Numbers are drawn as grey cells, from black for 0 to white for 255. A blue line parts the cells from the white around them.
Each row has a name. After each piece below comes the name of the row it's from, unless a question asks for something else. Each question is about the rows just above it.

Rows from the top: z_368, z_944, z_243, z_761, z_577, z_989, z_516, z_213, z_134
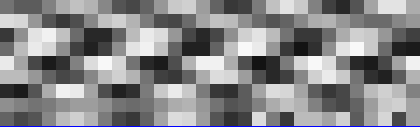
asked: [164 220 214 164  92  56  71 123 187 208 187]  z_516
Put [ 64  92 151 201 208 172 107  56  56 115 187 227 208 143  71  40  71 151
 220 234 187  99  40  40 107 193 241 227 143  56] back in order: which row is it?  z_243

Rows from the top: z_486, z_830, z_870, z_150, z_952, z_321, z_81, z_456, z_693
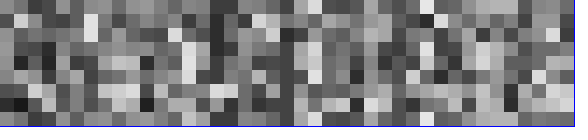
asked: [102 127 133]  z_81
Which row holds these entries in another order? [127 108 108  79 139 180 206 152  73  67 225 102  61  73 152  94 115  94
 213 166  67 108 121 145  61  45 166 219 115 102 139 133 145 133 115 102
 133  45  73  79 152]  z_150
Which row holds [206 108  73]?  z_81
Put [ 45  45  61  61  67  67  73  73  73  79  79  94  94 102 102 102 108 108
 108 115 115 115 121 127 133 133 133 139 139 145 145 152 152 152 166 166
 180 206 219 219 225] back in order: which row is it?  z_321
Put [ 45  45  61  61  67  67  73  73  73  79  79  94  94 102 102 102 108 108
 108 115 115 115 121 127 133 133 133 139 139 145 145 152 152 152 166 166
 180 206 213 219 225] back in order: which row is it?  z_150

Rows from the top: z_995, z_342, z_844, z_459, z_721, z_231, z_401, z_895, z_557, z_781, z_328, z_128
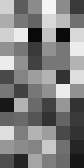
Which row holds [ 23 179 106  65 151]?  z_895
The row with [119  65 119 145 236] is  z_401
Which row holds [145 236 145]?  z_401
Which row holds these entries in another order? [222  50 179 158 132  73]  z_231
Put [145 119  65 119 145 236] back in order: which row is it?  z_401
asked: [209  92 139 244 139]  z_995

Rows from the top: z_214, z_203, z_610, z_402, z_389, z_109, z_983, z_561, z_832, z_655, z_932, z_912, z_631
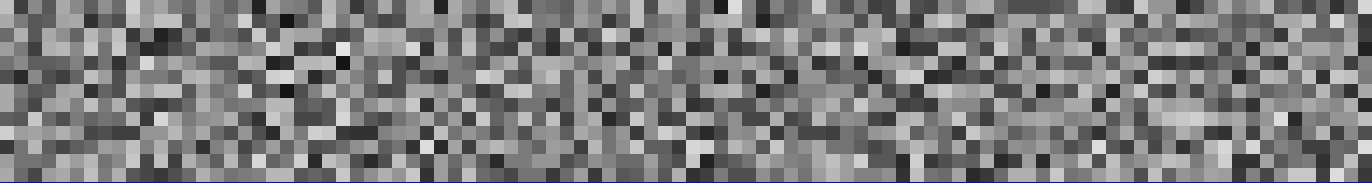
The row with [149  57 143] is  z_655
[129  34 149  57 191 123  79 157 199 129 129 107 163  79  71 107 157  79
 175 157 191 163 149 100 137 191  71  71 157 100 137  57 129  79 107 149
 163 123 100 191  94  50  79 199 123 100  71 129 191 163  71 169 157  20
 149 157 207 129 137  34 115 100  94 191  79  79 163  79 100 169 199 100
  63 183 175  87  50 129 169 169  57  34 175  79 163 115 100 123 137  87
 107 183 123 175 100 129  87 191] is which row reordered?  z_983
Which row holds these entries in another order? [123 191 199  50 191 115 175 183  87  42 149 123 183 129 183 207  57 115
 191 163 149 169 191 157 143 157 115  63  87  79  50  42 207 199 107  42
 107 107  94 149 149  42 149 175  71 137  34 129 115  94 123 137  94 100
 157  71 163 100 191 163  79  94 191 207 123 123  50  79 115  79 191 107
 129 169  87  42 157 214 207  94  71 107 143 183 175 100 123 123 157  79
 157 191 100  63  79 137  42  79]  z_109
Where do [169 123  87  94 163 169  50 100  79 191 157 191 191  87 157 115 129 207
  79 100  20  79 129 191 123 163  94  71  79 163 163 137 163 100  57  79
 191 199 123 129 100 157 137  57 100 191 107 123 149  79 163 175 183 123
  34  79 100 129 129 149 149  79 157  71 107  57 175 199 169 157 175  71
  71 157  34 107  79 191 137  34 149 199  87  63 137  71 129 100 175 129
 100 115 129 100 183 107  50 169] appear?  z_983
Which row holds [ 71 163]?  z_832
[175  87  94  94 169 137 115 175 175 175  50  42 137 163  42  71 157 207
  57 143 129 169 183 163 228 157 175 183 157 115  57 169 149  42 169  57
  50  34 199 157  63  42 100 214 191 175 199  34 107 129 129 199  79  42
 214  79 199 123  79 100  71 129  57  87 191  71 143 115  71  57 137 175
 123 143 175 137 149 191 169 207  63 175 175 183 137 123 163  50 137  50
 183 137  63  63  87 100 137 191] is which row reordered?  z_402

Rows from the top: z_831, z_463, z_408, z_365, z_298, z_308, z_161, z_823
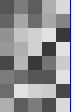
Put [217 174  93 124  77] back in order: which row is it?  z_823
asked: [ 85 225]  z_308
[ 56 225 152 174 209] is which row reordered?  z_365
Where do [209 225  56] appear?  z_408
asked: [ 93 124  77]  z_823

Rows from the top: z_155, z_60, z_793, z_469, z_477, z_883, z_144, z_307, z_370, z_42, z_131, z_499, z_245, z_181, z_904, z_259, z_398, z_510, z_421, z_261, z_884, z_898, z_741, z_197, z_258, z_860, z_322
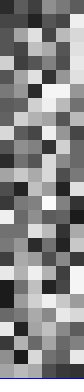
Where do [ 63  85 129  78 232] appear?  z_477
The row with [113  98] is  z_860
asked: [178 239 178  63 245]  z_261
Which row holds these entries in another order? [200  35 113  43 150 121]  z_510
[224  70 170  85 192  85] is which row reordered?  z_469

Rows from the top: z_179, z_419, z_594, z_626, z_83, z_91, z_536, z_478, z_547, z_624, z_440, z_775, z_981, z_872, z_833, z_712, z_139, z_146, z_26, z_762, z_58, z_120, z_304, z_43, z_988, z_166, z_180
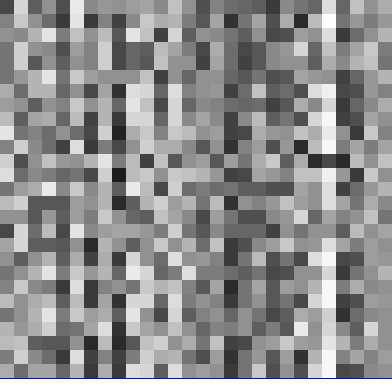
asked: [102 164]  z_712
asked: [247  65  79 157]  z_120
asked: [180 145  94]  z_146
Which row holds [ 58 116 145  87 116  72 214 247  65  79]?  z_120
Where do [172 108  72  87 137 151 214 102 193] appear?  z_626
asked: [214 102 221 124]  z_120
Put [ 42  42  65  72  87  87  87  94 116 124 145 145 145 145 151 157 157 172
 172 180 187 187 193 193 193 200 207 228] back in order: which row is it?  z_988

